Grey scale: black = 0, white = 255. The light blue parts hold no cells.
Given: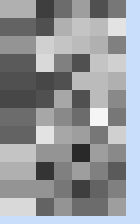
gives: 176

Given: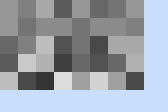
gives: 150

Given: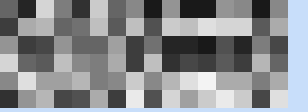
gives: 101

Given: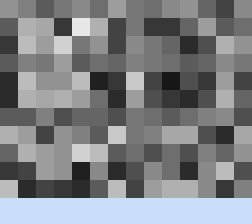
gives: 146

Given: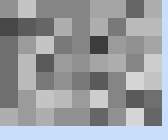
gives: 145

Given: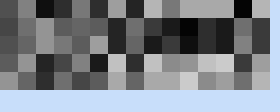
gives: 80

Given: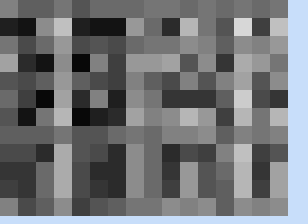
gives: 129
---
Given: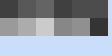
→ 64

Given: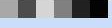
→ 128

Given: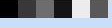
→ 21

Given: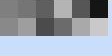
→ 180

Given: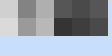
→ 86

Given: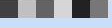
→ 214

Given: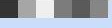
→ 124
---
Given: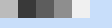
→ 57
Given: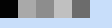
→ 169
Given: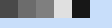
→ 108
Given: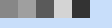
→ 159
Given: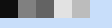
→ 128
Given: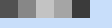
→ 135
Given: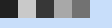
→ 201
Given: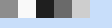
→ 249
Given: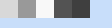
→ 153
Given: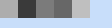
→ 58
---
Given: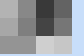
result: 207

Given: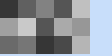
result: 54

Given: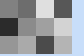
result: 75

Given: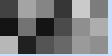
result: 84

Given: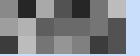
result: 117

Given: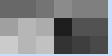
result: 193
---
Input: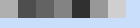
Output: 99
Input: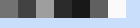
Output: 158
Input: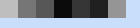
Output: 87
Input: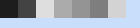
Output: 222
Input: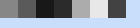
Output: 24
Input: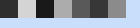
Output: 25
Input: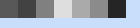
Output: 128
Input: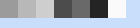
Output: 206
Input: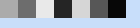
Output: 233
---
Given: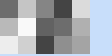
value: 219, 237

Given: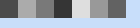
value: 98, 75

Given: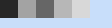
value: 216, 39

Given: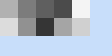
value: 244, 220

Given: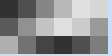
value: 214, 175

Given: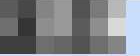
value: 184, 63

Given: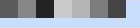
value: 68, 91

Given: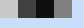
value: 128, 200

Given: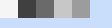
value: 156, 245

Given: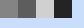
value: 36, 132
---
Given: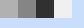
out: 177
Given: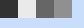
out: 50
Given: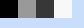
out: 1
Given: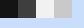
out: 20
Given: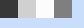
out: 55
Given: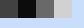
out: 65
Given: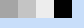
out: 165
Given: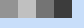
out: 147
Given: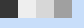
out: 54
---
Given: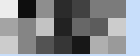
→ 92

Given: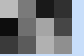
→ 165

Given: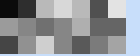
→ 101

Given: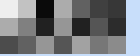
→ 85

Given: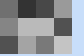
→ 186

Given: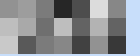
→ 179

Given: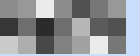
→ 91

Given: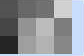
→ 187
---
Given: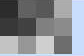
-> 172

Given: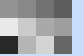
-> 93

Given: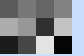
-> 130

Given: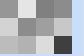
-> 140

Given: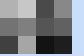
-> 136

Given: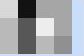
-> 166

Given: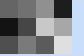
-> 29
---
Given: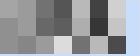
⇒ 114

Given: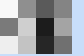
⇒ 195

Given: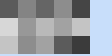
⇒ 162

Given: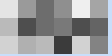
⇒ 59

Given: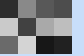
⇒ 212

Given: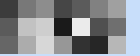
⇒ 50
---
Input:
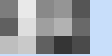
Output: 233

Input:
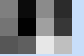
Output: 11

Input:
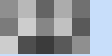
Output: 184

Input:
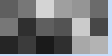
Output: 119

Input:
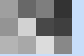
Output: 104

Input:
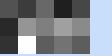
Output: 60

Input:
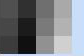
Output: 48

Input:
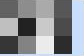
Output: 141
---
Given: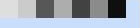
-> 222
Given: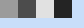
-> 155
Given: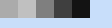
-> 171
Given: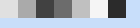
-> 224
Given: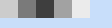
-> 204
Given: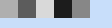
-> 175
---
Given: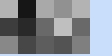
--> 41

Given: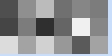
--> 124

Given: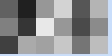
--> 53

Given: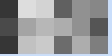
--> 164

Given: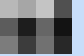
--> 29

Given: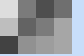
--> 99
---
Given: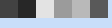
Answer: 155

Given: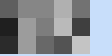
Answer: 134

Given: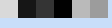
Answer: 1

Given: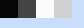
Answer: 68

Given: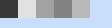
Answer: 162

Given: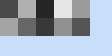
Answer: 37
